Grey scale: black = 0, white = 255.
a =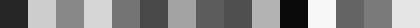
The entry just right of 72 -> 163
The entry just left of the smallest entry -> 179
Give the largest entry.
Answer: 247
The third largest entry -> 213

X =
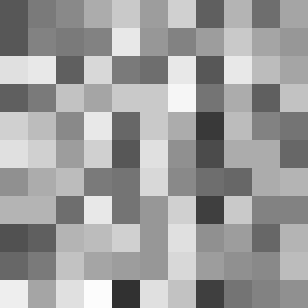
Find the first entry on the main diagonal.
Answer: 87
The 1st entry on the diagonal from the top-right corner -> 165
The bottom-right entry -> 144
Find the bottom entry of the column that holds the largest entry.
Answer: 252
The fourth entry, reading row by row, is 172
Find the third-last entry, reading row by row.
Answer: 116
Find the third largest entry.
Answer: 238
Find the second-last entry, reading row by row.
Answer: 130
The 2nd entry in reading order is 122
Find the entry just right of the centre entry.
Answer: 144
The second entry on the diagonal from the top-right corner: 165
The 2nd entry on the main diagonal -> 130
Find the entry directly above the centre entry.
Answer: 201
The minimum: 49
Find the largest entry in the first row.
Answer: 208
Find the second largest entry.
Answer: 246
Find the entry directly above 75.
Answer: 57
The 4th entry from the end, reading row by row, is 63
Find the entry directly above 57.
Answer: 116
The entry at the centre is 224
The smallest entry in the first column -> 81
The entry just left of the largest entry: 224
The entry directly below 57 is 75
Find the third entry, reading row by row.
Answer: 137
